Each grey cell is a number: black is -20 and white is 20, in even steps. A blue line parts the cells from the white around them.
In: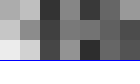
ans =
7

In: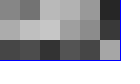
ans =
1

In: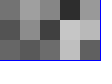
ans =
-2

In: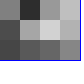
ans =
0

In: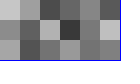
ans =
11

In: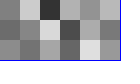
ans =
0

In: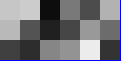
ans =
11

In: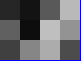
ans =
-14
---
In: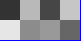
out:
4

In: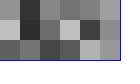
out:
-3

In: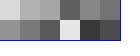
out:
-6

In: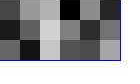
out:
13

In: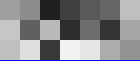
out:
9

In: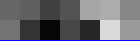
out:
-19

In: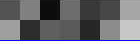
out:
-5

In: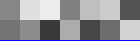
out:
-11
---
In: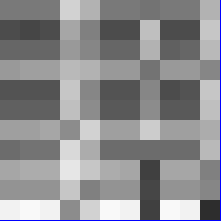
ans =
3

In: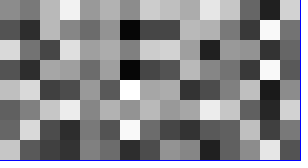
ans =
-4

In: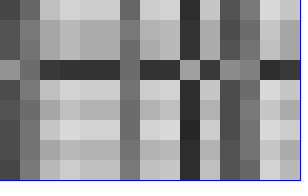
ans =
-8

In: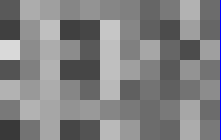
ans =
-1

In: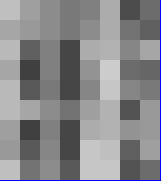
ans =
4

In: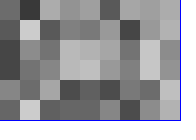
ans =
1

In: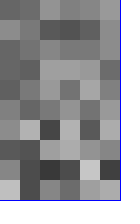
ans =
1
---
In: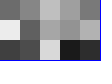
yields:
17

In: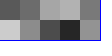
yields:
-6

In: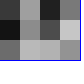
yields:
-17

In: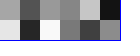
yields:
6

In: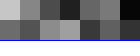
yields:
11

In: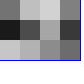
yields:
-16

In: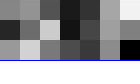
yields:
-14

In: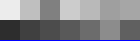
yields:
17
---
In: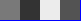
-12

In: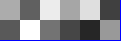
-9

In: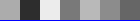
9

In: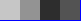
3

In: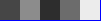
-13

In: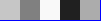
19

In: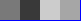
-11

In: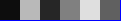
0
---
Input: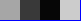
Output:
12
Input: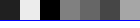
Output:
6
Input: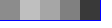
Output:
-11
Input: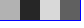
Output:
-5
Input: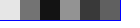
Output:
-5
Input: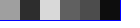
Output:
-18
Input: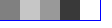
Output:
20
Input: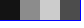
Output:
-8
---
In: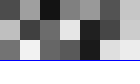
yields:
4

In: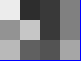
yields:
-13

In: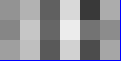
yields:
14

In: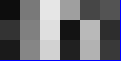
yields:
5

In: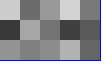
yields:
4

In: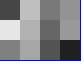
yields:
10

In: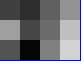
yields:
-13

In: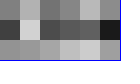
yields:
1

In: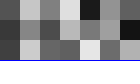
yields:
-16

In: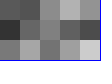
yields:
2
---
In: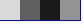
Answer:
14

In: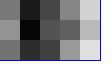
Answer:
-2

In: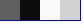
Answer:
-5

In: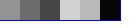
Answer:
3

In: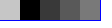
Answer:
11

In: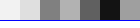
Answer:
18
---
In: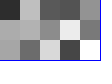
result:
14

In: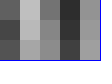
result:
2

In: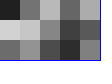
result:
-8

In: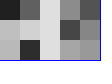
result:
15

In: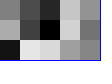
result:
14

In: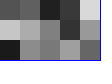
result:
-1
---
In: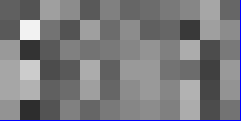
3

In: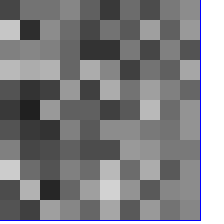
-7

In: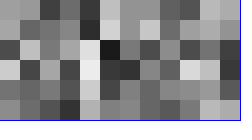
2

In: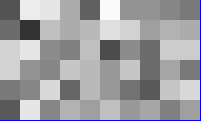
-6

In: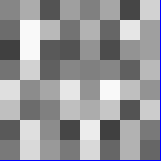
-1

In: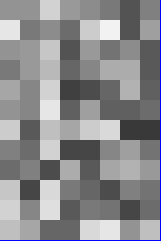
10
